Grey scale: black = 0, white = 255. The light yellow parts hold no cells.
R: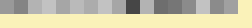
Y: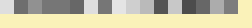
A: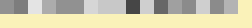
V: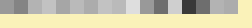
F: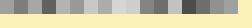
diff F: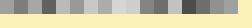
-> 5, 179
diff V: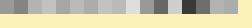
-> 12, 110
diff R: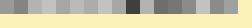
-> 10, 70
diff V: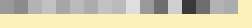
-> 2, 132

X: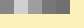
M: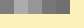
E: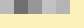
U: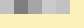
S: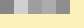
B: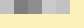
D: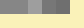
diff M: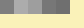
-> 3, 150
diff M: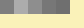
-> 3, 150
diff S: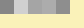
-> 3, 158
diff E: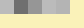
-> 4, 194

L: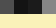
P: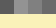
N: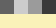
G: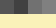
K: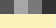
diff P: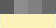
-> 2, 147
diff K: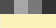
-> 1, 85
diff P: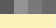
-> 3, 128

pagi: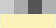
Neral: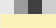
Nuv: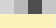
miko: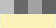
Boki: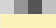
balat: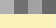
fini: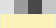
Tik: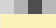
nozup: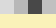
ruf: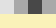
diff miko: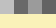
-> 3, 162
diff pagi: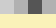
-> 2, 169
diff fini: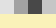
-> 2, 155
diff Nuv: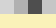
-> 2, 184
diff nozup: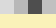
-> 3, 72
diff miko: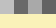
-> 3, 162
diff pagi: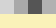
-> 1, 205

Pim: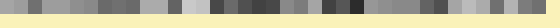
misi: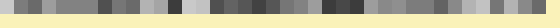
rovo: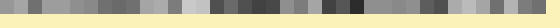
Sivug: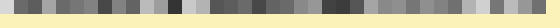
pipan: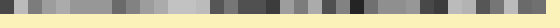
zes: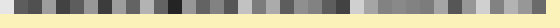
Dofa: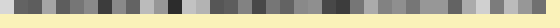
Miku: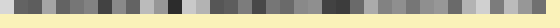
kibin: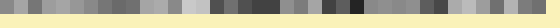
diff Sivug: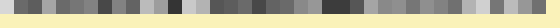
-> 24, 66
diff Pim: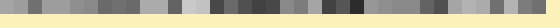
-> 34, 187
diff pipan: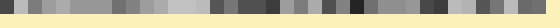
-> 9, 106
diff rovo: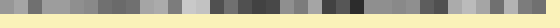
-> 17, 106
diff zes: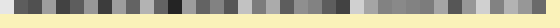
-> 14, 151
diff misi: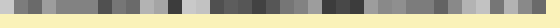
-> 17, 99
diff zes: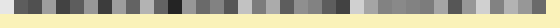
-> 15, 99

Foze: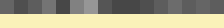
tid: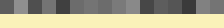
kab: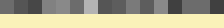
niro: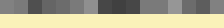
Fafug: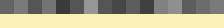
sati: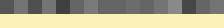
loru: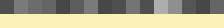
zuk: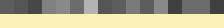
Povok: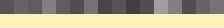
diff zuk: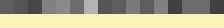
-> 12, 137
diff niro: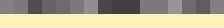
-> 10, 71
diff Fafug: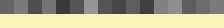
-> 3, 85
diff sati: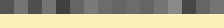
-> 8, 101
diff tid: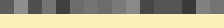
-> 12, 93
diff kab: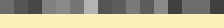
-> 6, 108

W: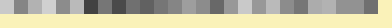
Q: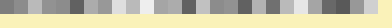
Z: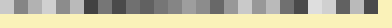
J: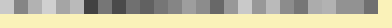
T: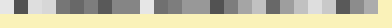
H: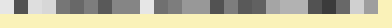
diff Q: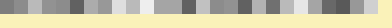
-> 13, 172
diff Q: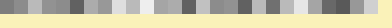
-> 19, 178
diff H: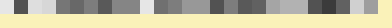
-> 25, 104
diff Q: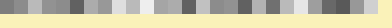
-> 23, 165

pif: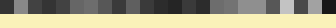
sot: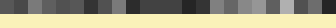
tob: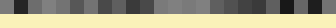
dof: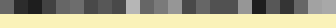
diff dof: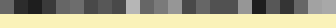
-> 4, 66
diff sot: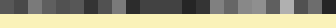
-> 19, 150
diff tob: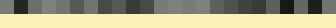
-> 9, 95
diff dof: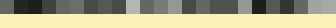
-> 2, 44
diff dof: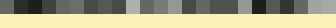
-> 10, 182
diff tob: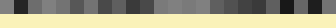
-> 1, 122
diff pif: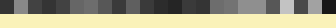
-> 15, 44

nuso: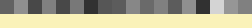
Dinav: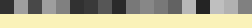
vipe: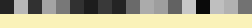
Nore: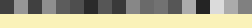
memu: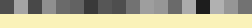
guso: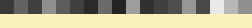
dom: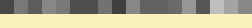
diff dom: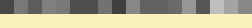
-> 4, 135
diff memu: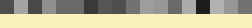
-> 6, 98
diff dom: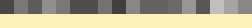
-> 4, 135
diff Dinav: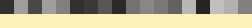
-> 10, 120

